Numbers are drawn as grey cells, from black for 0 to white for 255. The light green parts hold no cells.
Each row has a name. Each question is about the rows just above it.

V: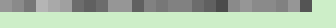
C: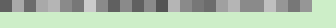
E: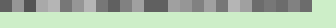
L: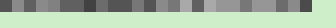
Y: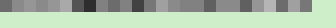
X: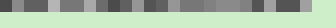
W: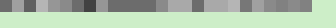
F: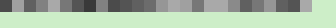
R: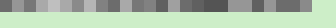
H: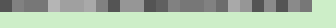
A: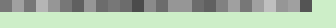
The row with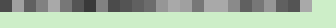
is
F

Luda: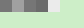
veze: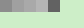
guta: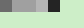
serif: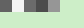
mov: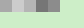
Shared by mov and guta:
[181]
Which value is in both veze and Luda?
[160]
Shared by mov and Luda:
[118]
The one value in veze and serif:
[98]
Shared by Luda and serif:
[107]
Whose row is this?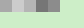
mov
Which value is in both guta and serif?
[107]

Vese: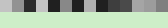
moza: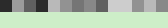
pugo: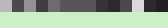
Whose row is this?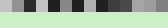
Vese
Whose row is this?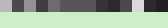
pugo

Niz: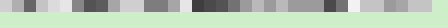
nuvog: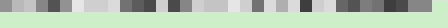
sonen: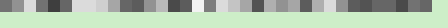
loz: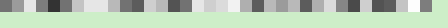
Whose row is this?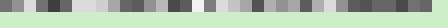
sonen
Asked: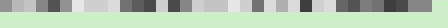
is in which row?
nuvog
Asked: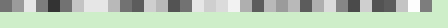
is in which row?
loz

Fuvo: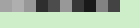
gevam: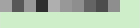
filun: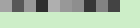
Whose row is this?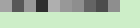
gevam

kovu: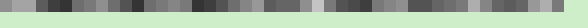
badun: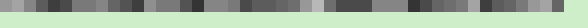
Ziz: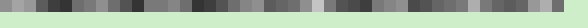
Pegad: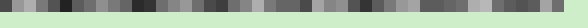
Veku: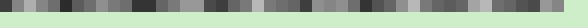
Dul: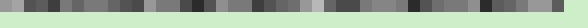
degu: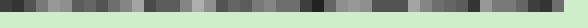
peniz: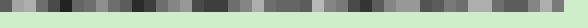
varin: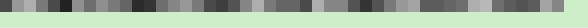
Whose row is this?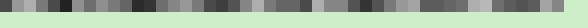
varin
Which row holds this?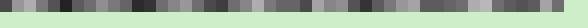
Pegad
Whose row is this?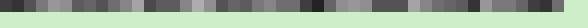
degu
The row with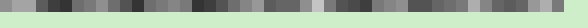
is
kovu

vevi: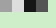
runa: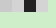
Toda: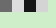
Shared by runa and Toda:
[212]
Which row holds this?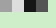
vevi
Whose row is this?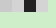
runa

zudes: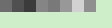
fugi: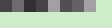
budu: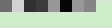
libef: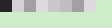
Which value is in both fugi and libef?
[161]
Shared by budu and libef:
[210]
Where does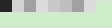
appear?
libef
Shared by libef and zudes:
[210]
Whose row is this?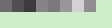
zudes

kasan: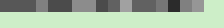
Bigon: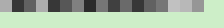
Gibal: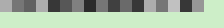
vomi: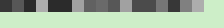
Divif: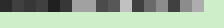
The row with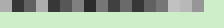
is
Bigon
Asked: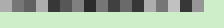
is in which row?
Gibal
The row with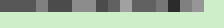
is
kasan
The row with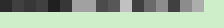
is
Divif

